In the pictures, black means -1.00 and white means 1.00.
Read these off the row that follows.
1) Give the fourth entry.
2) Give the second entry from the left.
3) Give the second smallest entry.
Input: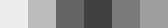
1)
-0.50
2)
0.47
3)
-0.21
